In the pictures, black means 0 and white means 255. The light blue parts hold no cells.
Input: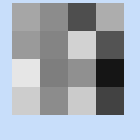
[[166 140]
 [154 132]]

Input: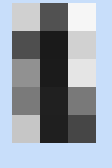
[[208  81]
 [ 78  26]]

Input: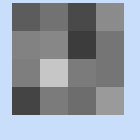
[[ 92 114]
 [130 135]]

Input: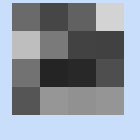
[[106  70]
 [190 122]]

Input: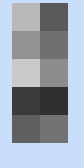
[[184  89]
 [146 112]]

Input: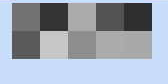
[[114  52]
 [ 90 198]]

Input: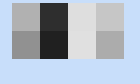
[[177  46]
 [145  32]]
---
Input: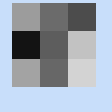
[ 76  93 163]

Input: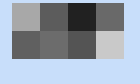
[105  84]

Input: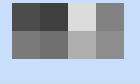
[129 174]

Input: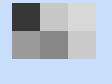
[216 135]

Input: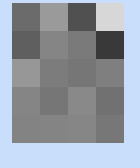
[215 122 124 133]

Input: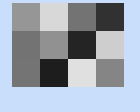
[49 36 29]

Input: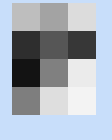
[220  86  19]

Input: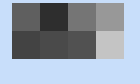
[152  81]

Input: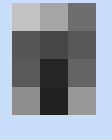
[110  70  89]
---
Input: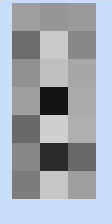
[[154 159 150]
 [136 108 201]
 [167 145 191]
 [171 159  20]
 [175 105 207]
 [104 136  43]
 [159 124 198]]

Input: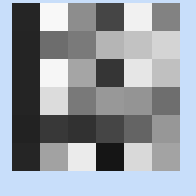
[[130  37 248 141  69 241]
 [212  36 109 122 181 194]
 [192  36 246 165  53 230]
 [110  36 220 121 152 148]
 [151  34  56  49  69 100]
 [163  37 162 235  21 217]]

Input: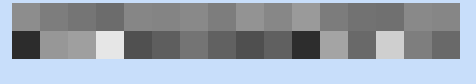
[[134 141 125 117 108 134 132 137 125 147 135 154 124 114 112 137]
 [105  44 151 159 230  80  94 116  97  79  96  45 164 105 207 126]]

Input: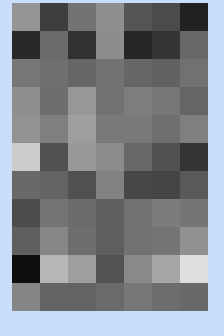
[[ 33 149  62 114 143  85  75]
 [104  41 106  49 141  38  53]
 [113 119 112 102 114 102  97]
 [101 142 110 151 113 125 118]
 [127 146 127 158 121 121 111]
 [ 52 203  80 152 140 104  81]
 [ 89 105  99  80 130  71  69]
 [117  77 115 107  94 113 124]
 [145  95 134 110  95 114 117]
 [222  14 182 158  83 137 166]
 [105 133 100 100 106 119 110]]

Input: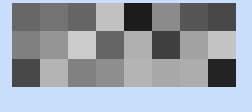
[[ 72 103 115 101 193  28 139  86]
 [196 128 148 204 100 176  64 162]
 [ 35  72 180 129 142 180 168 173]]

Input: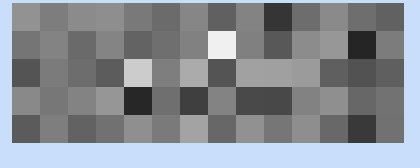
[[ 97 146 125 139 142 121 107 134  96 131  53 109 138 110]
 [124 117 131 106 132  99 111 129 240 128  88 140 151  37]
 [ 95  84 123 109  92 204 126 171  84 161 160 155  95  82]
 [114 137 119 131 150  39 111  63 131  73  72 130 143 103]
 [113  91 126  98 113 143 122 163 103 145 118 142 104  57]]

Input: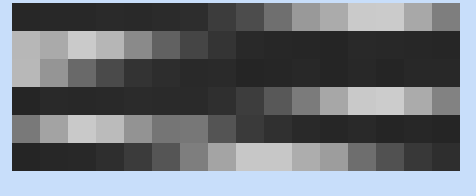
[[126  39  40  40  42  41  43  45  60  76 111 153 171 202 203 168]
 [ 38 183 170 202 182 138  97  69  52  41  39  38  37  41  40  39]
 [ 40 184 149 105  74  51  45  41  42  37  38  40  37  40  37  40]
 [130  37  41  40  41  43  42  42  47  61  88 123 167 201 204 171]
 [ 37 121 163 201 187 147 117 119  84  58  48  41  38  41  37  39]
 [ 46  37  39  40  46  59  85 126 164 199 199 173 157 110  81  56]]

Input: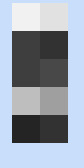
[[225 241]
 [ 50  62]
 [ 72  62]
 [159 190]
 [ 50  36]]
